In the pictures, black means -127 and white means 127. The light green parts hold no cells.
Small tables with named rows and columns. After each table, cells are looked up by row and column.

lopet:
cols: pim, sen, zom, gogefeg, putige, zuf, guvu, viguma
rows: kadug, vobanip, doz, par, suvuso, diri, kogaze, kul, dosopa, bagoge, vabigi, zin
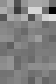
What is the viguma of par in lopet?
-7
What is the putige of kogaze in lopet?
-13
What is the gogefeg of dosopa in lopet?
-8
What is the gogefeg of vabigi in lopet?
0
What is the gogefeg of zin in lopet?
-5
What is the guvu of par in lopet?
-19
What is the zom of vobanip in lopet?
-68
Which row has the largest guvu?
doz

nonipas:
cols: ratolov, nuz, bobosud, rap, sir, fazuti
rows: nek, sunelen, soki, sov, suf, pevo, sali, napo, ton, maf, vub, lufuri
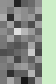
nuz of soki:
-81
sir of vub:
51
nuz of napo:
-42
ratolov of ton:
-9
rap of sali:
-30
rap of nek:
-34
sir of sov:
-50
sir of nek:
-21
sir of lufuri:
-55
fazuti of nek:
13
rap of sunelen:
13
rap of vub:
-32
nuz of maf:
-15
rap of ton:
-5
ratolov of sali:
-9
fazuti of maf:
-40

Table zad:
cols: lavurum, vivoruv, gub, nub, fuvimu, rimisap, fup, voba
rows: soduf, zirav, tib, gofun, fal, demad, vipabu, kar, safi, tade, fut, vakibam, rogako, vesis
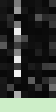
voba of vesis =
-97
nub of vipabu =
-102
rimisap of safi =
-118
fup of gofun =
-117
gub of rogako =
-119
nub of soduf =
-114
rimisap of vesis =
-118
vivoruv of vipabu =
-111
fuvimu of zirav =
-117

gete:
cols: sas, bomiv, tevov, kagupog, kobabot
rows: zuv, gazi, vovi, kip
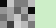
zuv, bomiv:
71
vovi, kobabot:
62
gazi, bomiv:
37
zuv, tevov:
-2
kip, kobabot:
-4
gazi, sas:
21
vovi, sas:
-13

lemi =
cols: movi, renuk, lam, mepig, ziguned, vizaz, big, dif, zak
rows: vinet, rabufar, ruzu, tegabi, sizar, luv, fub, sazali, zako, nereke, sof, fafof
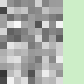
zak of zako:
108
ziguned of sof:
-46
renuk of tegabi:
93
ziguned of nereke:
6
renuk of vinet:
17
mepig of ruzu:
-5
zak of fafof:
92
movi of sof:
-72
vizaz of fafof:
34
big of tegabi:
98
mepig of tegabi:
40
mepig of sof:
18
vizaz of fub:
18
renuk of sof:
59

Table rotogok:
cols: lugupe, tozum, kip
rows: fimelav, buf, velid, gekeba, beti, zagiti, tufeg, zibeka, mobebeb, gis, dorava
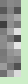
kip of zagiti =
-52
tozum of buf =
1
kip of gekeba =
-7
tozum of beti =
38
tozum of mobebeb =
10
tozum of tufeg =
37
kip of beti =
95
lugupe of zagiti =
13
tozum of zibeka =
19
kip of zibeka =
30
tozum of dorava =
38
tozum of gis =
-9
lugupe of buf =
-39
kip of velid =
41
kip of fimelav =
4
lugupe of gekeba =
-65
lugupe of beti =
-3
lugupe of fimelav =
-5
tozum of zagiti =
-9
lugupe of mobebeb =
-3

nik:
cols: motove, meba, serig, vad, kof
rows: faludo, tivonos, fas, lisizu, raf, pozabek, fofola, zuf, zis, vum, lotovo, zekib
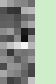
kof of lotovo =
-59
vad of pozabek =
-113
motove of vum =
-51
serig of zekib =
-49
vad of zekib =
-18
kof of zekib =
66

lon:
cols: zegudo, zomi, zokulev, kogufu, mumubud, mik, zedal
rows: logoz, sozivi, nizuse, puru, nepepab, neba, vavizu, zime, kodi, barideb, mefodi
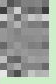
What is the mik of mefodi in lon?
47
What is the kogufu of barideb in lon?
3
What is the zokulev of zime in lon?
16
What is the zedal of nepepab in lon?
23
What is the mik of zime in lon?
17
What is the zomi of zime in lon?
30
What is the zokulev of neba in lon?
7
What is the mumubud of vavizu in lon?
-1
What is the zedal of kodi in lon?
28
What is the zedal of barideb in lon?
-22
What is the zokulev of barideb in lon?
42
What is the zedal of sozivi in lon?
-67
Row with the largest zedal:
nizuse

